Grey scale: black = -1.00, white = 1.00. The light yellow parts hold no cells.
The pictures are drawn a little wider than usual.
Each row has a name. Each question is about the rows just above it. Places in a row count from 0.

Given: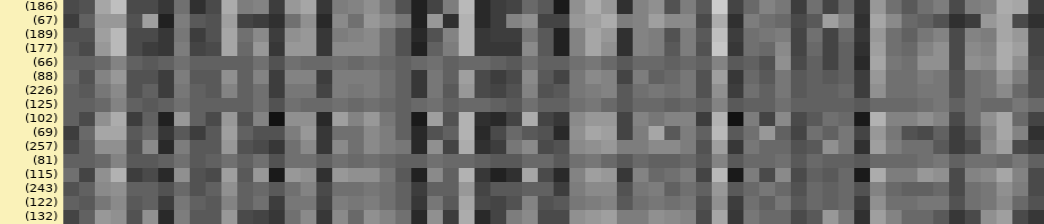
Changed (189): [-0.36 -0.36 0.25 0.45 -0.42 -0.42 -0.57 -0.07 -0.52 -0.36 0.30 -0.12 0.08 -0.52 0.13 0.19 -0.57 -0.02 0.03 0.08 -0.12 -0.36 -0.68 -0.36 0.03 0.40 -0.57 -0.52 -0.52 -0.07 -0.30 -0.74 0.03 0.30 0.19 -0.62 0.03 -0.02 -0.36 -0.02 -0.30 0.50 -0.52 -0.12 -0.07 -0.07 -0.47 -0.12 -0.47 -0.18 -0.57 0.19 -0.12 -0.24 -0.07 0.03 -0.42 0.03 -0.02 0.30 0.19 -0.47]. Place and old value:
45, [-0.02]
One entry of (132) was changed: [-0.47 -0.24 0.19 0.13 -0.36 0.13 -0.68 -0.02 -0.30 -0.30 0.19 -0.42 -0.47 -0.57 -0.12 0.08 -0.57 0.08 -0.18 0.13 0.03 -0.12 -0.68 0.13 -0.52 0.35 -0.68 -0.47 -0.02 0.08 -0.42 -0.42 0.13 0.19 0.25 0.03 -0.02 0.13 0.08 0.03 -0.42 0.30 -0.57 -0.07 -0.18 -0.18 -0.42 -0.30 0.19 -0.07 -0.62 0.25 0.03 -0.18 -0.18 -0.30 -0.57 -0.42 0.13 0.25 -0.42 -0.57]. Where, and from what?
35, [-0.02]
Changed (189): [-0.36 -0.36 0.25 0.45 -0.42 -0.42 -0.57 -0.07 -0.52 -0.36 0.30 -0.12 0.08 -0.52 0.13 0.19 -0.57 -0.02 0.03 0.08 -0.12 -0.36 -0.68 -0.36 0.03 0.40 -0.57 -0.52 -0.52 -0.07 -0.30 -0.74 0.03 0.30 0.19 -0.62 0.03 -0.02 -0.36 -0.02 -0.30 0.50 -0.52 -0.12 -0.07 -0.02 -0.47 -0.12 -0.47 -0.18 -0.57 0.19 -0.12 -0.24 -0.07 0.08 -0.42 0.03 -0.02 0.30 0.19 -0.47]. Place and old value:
55, [0.03]
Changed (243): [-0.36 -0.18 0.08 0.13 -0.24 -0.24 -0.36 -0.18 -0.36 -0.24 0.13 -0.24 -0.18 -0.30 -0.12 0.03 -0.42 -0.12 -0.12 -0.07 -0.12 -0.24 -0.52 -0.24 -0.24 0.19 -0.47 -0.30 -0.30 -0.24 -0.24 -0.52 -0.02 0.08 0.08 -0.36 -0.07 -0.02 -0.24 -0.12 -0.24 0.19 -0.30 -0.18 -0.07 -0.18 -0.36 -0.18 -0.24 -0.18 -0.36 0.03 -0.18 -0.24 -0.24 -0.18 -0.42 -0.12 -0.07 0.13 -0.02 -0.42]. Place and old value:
1, [-0.24]
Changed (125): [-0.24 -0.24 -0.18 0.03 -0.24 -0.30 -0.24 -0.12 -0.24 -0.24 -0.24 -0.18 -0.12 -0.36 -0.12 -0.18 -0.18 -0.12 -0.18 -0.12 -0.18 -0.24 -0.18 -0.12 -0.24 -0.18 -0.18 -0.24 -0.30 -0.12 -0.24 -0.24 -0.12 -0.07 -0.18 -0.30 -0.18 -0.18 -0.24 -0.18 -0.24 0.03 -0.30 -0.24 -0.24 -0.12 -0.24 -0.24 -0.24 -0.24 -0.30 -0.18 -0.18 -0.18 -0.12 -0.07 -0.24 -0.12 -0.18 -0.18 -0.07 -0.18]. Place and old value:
11, [-0.24]

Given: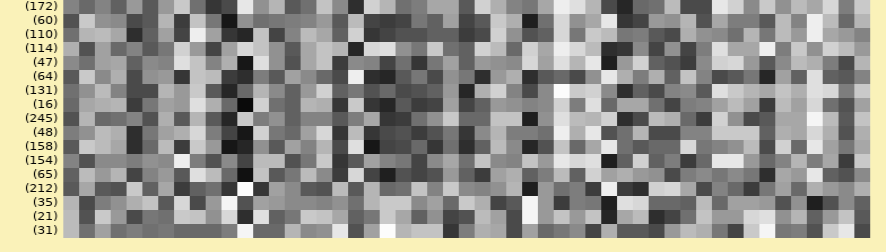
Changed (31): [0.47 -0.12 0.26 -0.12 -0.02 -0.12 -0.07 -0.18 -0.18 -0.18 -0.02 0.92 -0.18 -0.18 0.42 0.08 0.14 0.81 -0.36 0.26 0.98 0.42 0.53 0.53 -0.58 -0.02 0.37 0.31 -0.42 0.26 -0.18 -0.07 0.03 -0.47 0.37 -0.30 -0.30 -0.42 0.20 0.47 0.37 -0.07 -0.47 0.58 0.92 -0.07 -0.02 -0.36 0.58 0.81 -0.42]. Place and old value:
32, [0.08]
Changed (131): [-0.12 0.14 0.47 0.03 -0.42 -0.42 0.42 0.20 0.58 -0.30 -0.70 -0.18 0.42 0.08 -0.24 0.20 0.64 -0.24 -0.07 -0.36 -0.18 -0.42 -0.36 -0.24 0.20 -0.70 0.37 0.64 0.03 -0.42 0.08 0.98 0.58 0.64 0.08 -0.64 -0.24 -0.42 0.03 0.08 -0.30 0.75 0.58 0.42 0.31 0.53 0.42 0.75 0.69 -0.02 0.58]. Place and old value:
46, [0.37]

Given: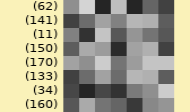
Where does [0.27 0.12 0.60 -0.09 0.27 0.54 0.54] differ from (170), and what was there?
4, [0.22]
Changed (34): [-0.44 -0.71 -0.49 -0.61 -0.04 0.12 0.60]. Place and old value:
2, [-0.44]
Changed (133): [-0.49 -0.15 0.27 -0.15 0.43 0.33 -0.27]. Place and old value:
5, [0.38]
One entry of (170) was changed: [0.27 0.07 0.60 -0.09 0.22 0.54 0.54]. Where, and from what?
1, [0.12]
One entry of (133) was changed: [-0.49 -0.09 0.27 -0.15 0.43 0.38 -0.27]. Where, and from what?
1, [-0.15]
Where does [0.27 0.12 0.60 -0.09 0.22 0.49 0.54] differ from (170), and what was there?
5, [0.54]

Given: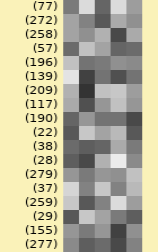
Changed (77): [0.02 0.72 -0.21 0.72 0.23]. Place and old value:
0, [-0.04]
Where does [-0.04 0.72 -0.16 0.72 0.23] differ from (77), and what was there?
2, [-0.21]
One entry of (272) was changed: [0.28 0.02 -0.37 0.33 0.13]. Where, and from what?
2, [-0.31]
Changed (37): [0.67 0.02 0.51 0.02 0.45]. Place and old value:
2, [0.56]
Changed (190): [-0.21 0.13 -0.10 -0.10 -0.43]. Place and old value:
1, [0.18]
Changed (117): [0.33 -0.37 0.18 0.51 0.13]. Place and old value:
4, [0.18]

